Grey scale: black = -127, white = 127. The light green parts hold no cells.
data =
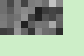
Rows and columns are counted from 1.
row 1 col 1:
-16
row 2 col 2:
-36
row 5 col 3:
21
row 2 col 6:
-96
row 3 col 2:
-20
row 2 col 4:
10
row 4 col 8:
40
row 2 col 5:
2
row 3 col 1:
-7
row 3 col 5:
-63
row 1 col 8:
66
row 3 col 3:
-12
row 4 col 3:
10

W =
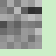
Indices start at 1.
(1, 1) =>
-3
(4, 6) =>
-11
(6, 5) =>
-12
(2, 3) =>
56
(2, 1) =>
9
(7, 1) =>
24
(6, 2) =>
32
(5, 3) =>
-12
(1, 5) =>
26
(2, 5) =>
-79

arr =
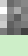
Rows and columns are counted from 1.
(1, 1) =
79
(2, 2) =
7
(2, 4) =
-5
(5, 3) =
-25
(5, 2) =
-39
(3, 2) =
-5

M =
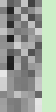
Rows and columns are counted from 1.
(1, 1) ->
60
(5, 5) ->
21
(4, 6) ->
-23
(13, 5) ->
6
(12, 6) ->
69
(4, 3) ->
22
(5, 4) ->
3
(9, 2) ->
-93
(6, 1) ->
13
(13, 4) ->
-6
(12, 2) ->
21
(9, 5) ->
50
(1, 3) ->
-13
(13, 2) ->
21
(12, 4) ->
-5
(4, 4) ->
-12
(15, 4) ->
17
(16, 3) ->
-5
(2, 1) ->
-3
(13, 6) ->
71
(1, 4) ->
68
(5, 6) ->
81
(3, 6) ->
-6
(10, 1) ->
6
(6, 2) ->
-97
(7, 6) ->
-38
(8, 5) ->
-45

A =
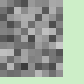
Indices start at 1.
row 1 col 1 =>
22
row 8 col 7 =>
-27
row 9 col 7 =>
46
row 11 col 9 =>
15
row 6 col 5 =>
-55
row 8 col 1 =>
63
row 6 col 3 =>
-15
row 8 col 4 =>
34
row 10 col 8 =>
-51
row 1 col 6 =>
10
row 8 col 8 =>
-9
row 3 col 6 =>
-37
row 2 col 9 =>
0
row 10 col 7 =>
-22
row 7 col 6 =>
29
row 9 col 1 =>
30
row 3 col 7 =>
40
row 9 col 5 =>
0
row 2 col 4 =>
11
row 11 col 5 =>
6
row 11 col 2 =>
-18
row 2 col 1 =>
-14
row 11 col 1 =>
-3
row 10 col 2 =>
54
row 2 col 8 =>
46
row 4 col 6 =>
28
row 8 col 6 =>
4
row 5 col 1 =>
3
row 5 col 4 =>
-12

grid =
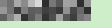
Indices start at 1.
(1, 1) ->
3
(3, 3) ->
47
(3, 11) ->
-65
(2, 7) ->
-63
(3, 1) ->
-31
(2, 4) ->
-1
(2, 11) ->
-56
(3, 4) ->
-76
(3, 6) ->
-6
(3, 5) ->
-38
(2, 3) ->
-66
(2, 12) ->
-22
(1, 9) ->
-40

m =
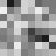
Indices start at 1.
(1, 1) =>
51
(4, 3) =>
95
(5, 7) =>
-9
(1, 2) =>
-100
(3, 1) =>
-10
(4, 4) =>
90
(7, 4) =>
10
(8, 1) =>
70
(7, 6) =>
93
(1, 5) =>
74
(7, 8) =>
-57
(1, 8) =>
-6
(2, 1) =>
111
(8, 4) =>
-2
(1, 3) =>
-41
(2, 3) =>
29
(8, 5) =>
9

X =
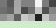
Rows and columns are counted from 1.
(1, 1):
-8
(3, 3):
-31
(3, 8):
25
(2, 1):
-17
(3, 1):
16
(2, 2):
-28
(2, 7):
-46

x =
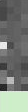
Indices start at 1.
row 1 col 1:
-48
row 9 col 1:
-26
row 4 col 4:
-22
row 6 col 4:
-20
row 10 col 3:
-37
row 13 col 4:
-49
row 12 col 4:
-13
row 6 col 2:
-30
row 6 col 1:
-18
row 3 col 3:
-39
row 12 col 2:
58
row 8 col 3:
-31
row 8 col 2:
-22
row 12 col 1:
-1
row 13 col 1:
-85

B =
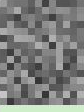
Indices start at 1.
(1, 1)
28
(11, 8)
-33
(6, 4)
36
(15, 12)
18
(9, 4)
9
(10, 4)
-31
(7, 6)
45
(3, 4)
-6
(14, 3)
3
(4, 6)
-43
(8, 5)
-18
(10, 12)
9
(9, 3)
-54
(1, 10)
-44
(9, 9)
32
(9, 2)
35
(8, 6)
-34
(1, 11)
-36
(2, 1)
-11
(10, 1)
14
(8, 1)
-35
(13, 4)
-46
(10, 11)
-26
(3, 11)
-5
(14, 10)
46
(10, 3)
4
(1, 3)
-14
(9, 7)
-7
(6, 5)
31
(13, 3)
22
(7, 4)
-19
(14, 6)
30
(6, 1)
-55
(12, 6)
-73
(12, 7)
-37
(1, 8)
6

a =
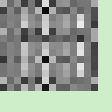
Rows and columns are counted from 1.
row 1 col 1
55
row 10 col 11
-2
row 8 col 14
-59
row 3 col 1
-11
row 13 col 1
-71
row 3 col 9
14
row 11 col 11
-3
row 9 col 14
-56
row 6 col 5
-24
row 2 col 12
-28
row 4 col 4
78
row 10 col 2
2
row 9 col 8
54
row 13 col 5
-7
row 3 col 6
-7
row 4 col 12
107
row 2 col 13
-8
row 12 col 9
13
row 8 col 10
39
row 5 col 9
13
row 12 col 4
-69
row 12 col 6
-70
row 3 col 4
52
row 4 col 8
11
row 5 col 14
38
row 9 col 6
59
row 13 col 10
-31
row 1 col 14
40
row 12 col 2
-20
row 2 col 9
-34
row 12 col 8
-66
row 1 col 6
-71
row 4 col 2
4
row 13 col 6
58
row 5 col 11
-22
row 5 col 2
-19
